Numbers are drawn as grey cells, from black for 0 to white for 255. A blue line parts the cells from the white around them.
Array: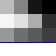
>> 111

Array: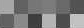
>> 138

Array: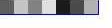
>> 196

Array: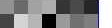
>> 212

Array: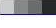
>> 136

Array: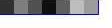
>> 126
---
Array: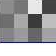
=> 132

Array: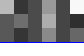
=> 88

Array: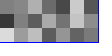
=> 219

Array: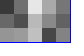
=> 149

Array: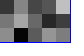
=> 141

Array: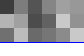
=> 112

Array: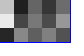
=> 38

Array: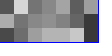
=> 73
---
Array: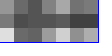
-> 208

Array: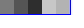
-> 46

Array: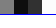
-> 14

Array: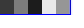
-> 28

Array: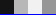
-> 183

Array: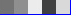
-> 236

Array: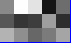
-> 103

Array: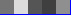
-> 85

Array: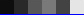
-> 121

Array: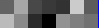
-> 146
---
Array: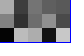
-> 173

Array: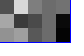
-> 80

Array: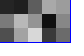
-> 37

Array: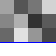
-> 163

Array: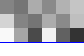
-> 132

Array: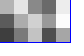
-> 180

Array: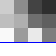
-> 205
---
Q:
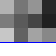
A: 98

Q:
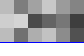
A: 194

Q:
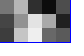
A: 239

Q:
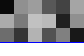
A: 82

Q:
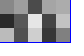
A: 207

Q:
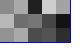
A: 76
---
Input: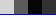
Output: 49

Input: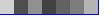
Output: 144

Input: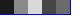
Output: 107

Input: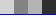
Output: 131

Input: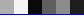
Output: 140

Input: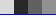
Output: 97

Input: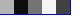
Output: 116

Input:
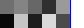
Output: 154
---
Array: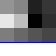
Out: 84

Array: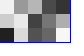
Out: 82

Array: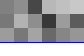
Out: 164

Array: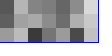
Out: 58

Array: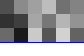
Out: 202

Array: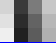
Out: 92

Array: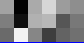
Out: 134

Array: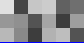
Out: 61

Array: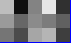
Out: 166
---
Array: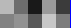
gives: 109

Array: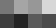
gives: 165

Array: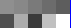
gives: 136

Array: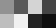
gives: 89

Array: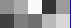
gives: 171

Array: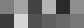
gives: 164

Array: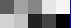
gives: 162

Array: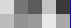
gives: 118

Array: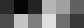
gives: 4
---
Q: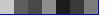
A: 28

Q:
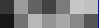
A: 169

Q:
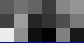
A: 2

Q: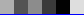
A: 58

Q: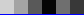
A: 5

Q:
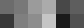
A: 197

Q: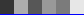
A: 153
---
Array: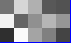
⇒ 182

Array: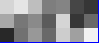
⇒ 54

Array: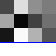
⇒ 64

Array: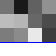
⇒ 103

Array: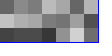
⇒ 159

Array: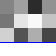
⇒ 249

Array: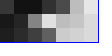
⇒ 197

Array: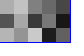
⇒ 120

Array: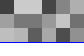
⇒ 197
